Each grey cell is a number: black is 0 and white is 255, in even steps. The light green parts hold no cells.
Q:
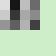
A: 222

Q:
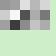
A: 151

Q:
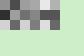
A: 146

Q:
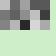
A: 192

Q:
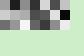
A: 162

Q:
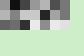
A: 152

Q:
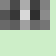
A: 129

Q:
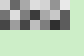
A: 211

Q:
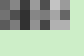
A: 102
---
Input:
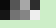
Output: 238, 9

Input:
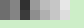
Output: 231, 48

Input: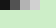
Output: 209, 20

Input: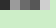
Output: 207, 45

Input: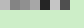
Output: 197, 37

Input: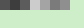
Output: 204, 61

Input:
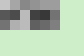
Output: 198, 56

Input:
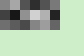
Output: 209, 23

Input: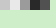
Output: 233, 41

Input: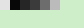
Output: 227, 8
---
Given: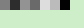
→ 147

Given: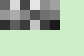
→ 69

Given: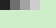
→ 162

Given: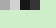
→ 23

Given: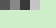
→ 56

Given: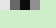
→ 12
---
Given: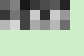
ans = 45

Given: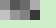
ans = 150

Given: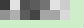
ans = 165

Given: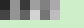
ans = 211

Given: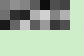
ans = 208

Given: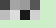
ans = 220

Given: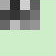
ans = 53

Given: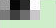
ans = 62
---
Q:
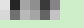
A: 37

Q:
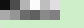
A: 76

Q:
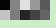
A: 132

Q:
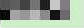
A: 95

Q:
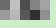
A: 193

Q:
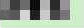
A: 61

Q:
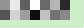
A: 233

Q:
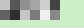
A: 87

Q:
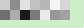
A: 140
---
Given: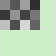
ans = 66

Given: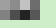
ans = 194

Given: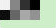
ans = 48

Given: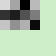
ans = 82

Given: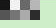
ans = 105

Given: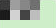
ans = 135
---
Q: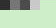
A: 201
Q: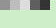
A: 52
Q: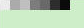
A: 11
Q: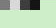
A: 20
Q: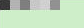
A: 145
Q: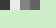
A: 99
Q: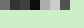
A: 81
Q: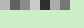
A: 118
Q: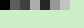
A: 196
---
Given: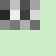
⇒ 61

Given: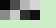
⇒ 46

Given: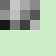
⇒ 128

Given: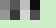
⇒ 212

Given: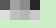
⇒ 182

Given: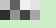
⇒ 66

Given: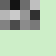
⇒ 151
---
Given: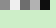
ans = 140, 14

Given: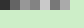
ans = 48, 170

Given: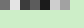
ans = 113, 162

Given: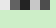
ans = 232, 77

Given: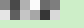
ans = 135, 217

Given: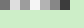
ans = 116, 60

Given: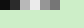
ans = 13, 118
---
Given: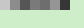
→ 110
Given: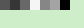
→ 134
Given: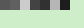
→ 49
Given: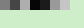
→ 27
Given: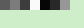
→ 6
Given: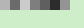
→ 95
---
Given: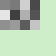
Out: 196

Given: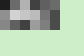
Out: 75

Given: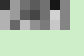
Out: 132

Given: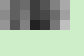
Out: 191

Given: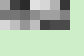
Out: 74

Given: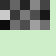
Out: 111
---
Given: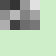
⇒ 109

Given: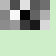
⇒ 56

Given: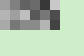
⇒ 138

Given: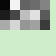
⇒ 150

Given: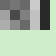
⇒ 105

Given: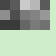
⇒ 102

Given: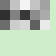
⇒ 215
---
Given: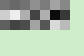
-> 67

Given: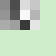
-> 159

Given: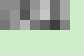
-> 148

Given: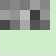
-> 114

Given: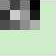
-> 97

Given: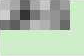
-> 93

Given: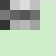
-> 174

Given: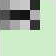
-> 168
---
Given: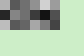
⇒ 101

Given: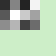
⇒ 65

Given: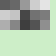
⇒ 62

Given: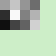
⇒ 98

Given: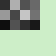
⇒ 47

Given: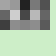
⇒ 132

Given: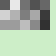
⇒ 189
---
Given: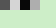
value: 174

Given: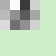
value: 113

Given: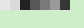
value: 87

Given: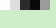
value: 155

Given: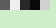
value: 91

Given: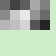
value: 84
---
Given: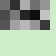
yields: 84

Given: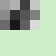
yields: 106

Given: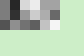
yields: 83

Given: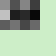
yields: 93

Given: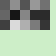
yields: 63

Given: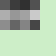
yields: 141
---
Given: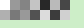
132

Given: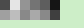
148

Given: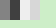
238

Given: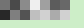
139

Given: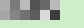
186

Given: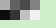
74
